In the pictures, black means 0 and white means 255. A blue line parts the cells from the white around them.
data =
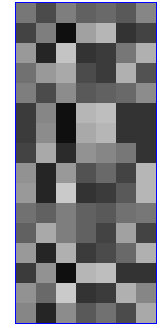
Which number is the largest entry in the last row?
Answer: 169
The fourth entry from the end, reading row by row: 89
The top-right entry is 134
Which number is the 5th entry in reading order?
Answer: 105
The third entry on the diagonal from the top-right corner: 59
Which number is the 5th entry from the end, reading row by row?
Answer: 140
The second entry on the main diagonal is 126
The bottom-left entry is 134
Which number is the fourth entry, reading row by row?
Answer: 97
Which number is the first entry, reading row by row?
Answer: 119
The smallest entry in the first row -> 75
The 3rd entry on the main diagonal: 196
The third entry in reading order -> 126

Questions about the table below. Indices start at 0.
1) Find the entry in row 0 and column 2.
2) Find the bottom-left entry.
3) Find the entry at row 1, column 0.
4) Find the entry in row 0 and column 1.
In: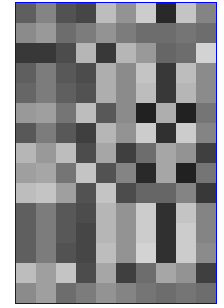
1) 82
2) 139
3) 139
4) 132

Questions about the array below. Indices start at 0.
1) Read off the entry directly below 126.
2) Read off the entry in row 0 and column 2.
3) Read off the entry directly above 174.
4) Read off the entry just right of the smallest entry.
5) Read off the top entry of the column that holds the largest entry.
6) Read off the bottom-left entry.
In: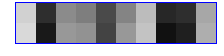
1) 146
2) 139
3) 167
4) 31
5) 209
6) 217

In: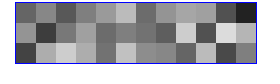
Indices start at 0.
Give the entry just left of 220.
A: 81
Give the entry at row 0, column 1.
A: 135
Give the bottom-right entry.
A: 127
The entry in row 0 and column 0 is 101
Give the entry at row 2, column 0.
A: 67
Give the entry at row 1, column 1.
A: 61
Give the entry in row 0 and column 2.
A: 88
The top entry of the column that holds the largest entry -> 81
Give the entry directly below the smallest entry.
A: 181
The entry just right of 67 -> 173

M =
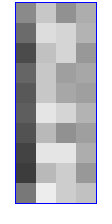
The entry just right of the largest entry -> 205
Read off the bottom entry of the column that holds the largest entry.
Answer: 237
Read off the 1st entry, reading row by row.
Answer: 138
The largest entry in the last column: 193
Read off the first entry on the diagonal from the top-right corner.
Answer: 173
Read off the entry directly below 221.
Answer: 193
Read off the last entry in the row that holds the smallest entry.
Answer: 152
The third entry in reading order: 145
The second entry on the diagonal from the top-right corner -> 213
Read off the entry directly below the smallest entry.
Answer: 120
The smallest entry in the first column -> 60
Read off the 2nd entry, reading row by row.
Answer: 199

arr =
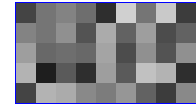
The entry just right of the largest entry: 117
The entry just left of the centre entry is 104
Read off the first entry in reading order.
68
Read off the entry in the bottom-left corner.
68
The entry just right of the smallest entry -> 90
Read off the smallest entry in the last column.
46
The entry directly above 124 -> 158
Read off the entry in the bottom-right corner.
137
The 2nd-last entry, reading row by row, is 60
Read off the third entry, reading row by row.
131
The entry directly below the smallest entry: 179
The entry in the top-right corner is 60
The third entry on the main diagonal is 110

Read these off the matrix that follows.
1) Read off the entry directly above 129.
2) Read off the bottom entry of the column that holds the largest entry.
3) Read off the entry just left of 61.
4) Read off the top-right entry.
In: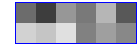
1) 121
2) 224
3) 108
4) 88

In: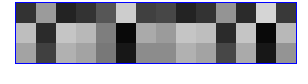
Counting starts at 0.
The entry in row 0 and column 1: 155
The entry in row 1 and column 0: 190
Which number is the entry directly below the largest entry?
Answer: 9
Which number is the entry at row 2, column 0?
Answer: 163
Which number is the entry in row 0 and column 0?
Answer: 51
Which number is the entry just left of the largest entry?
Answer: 43
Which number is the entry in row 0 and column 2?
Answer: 35
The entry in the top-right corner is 57
